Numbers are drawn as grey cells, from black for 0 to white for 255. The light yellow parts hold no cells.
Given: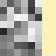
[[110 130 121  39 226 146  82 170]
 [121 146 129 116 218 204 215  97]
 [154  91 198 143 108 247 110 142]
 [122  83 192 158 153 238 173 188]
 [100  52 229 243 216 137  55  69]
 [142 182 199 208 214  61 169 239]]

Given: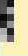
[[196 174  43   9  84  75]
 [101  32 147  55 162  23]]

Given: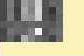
[[ 76  71  91  71  73  73]
 [103 116  93 124 119 124]
 [ 70 103 105  69  62  73]
 [174 103  95 158 168 157]
 [132 128 105 148 133 140]
 [103 243  99 208 213 205]
 [ 92  83  94  81  79  82]
 [ 67 103  88  70  52 103]
 [106 111 103  99 109 100]]

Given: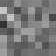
[[158 146 159  96  51 120 197 107]
 [121 102 112  78 127 193 119 103]
 [ 88  95 159 125 157 127  77 147]
 [111  90 102 160 110  89 114 122]
 [116 102 146 160 136 129 158 132]
 [108 138 102 127 138  85  98 132]
 [107  81 106 101 156 147 126 105]
 [119 109 130 110 120  73 129 127]]

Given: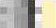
[[180 194 156 200]
 [194 191 185 196]
 [160 155 161 171]
 [149 146 157 135]
 [ 72  75  57  66]
 [225 245 176 240]]

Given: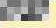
[[116 115 181]
 [156 173 116]
 [211 153 116]
 [ 58 189 157]
 [ 84 102 114]
 [105 167 138]
 [222 151  96]]

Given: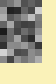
[[136 211  49  77  27 100 175 154 104]
 [ 68 166 139 108 109 166  89  34 119]
 [144  75 137 162  68  78 110  41 148]
 [118  82 154  76 109  64 143 100  81]
 [140 140 118  43  86  69 189  71  98]
 [172 125  56 180 148 119 126 206  79]]

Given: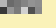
[[ 56 181]
 [149 106]
 [122 117]
 [208 132]
 [ 80 147]
 [137 141]]
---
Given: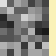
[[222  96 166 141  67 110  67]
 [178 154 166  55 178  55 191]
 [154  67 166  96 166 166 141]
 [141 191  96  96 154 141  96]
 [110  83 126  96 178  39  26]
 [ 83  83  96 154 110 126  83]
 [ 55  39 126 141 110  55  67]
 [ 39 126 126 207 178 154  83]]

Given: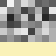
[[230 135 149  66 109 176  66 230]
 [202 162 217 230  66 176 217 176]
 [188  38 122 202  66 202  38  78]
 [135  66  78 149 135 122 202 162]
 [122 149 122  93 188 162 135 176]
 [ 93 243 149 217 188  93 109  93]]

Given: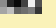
[[164 190  97 110 124  52]
 [139  36   8  65 240  81]]

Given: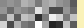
[[210  75 178 121 107 253 165  36  49 194  91]
 [149 107 149 137 121 226 165  75  75 149 107]
 [137 149 137 178 165 121 165 178 149 137  91]
 [107 194  91 194 178  49 121 239 210 121 194]]

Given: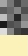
[[220 133  67  52]
 [192 118  39 118]
 [165 118  67 105]
 [ 91 105 133  79]
 [ 26  79  91 149]]

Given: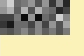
[[165 208 107 121 149  83 149  54 135  38]
 [149 178  95 178  83 178 121 107  38  68]
 [ 95  83 107 135  95 135  95 121  83 121]
 [ 68  68 121  11 149  11 107  83 208 135]
 [ 54  25 107 107  68 135  68 149  83 165]]
